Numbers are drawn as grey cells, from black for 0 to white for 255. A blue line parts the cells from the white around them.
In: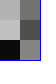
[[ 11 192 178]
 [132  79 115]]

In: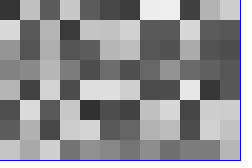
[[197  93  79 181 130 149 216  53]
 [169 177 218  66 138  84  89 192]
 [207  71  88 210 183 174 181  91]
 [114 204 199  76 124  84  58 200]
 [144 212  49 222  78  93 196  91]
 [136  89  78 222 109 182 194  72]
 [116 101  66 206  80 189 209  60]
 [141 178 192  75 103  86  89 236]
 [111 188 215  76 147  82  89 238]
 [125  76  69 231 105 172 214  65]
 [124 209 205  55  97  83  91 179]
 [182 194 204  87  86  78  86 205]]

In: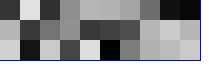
[[209 182  52]
 [ 19  57 225]
 [202 115  48]
 [ 69 144 142]
 [222  56 181]
 [  3  65 179]
 [124  77 165]
 [177 182 109]
 [187 203  17]
 [201 182   7]]

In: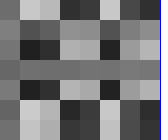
[[112 100 122 103 117 127 109]
 [195 203  33 112  32  81 200]
 [174 181  48 110  47  95 185]
 [ 55  40 180 110 176 145  48]
 [ 62  59 169 115 170 141  58]
 [193 200  34 114  35  82 200]
 [ 75  76 156 121 155 126  72]
 [ 52  46 178 118 181 141  48]]

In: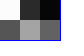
[[ 85 252]
 [164  42]
 [ 98   6]]

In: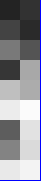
[[233 131  93 236 191  54 121  67  35]
 [243 218 226 251 172 168  84  42  50]]

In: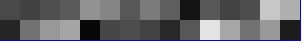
[[ 38  73]
 [114  65]
 [152  79]
 [164  90]
 [  8 146]
 [ 71 133]
 [ 77  87]
 [ 67 123]
 [ 40  94]
 [ 87  19]
 [227  88]
 [166  67]
 [114  78]
 [152 199]
 [ 28 176]]

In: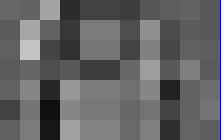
[[ 96  65  97  90  95  91 102]
 [122 116 134 101 196 166  99]
 [ 23  15  38  77  68  97 164]
 [160 134 151  89  49  55  44]
 [131 120 123  61 117 122  66]
 [131 120 123  61 117 122  66]
 [105 102 112 104  68  77  61]
 [128 115 134 158 129 144  86]
 [ 46  67  34  88  71  76  94]
 [100  97  98 126  96  91  99]
 [ 94 115 109  91  94  87  89]]
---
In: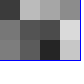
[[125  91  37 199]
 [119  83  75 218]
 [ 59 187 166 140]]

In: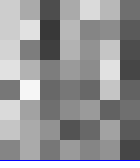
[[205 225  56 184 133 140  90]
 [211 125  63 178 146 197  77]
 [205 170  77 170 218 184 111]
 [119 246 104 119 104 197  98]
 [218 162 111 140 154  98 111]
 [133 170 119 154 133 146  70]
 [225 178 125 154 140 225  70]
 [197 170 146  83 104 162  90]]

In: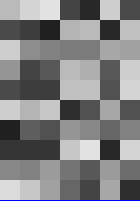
[[ 74  61  32 180 186  40 192]
 [ 53  53  53 199 226  40 212]
 [ 74  61  61 192 192  81 212]
 [ 32  94  81 149 135 102 129]
 [149  68  88 186 174  88 206]
 [206 141 129 123 123 167 161]
 [135 129 155 116  88 155 108]
 [219 199 161 102  68 167  46]
 [206 180 199  46  81 167  81]
 [186 212 226  68  40 206  74]]

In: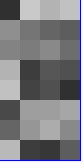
[[185  61  55  93]
 [193  67  80  48]
 [179  61  86  80]
 [143 117 101  93]
 [131 124 137 109]
 [ 73 158 158 166]
 [101 150 172 137]
 [ 48 201 179 193]]

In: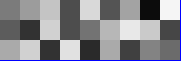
[[170 209  50 225  42 170  64 131 107]
 [123 156 196  77 217  84 163  12 245]
 [ 92  50 209  77 115 183 232 202  70]]

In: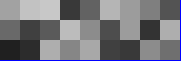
[[105  64  90 188 140  77 156  51 174]
 [ 32  44 174 134 168  64  57 140 111]
 [162 194 200  57  98 181 156 127  83]]
